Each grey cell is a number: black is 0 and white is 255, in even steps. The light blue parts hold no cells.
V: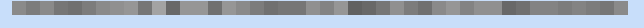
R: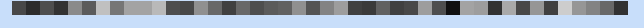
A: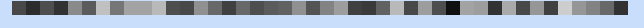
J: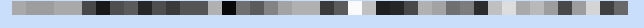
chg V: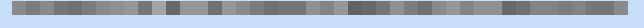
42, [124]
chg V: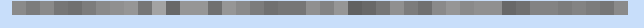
33, [131]
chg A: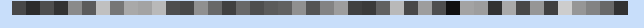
9, [163]
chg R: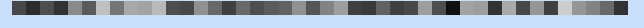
9, [163]
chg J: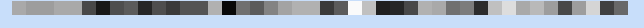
31, [163]

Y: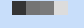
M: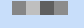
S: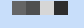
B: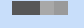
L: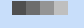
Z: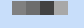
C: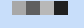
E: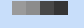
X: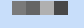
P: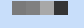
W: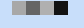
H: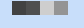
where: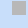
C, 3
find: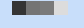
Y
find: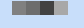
Z
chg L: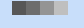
1, [79]
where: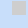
H, 3

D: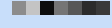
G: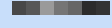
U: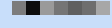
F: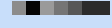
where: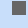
G, 5
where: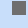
U, 6
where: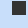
G, 7
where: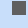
U, 5
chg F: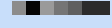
5, [87]
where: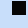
F, 2

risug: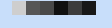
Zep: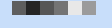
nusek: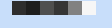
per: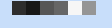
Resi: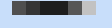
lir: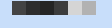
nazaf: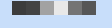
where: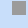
Zep, 6
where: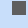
Zep, 1
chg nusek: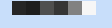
1, [45]
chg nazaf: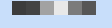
5, [116]

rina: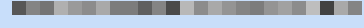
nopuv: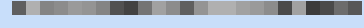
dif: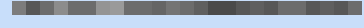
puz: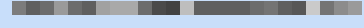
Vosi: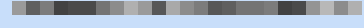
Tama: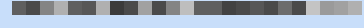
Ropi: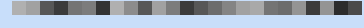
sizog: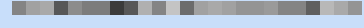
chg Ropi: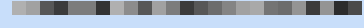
5, [116]
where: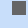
dif, 11
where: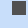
nopuv, 8
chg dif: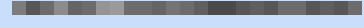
5, [108]

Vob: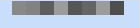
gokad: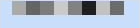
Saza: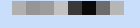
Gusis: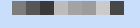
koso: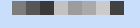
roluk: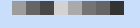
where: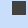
koso, 8
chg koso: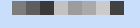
2, [86]
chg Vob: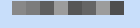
2, [130]
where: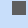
Vob, 3
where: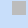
Gusis, 4
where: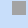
Gusis, 5

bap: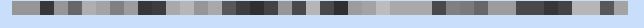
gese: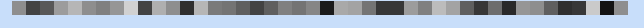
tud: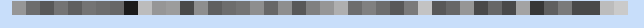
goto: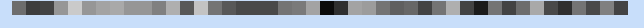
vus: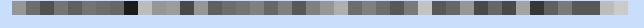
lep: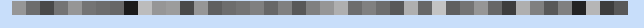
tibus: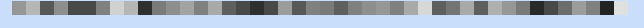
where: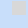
tibus, 30
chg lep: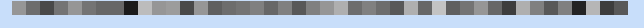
7, [109]
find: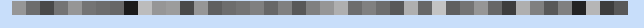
lep
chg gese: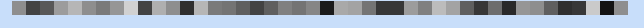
7, [128]
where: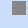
gese, 22
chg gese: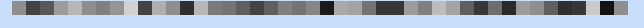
37, [150]
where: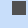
vus, 3

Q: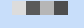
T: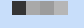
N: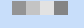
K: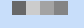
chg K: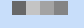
2, [204]
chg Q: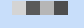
1, [220]
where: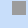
T, 3
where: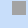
K, 3
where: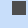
Q, 4

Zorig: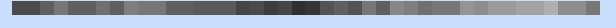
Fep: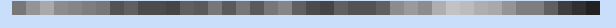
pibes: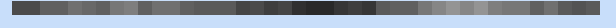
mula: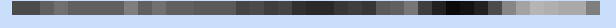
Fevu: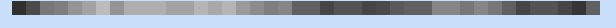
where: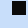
mula, 32
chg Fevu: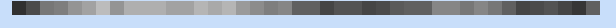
38, [83]
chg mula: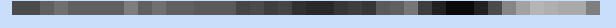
33, [18]
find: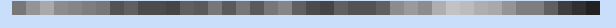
Fep
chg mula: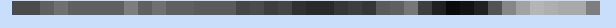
35, [75]
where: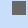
pibes, 6

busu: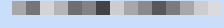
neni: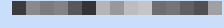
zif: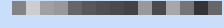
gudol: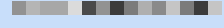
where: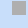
gudol, 10
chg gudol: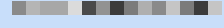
1, [146]
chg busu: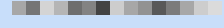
10, [138]
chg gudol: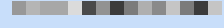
1, [146]

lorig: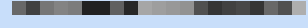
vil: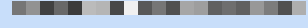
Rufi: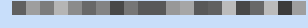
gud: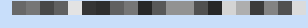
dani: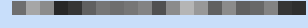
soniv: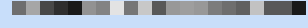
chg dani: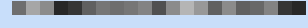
21, [46]
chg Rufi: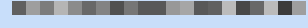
8, [72]
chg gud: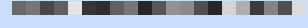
13, [146]

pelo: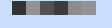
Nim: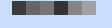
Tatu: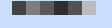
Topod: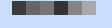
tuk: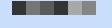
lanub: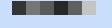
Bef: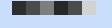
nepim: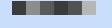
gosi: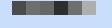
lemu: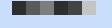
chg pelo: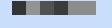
6, [147]
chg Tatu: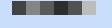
2, [126]
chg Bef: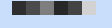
5, [75]

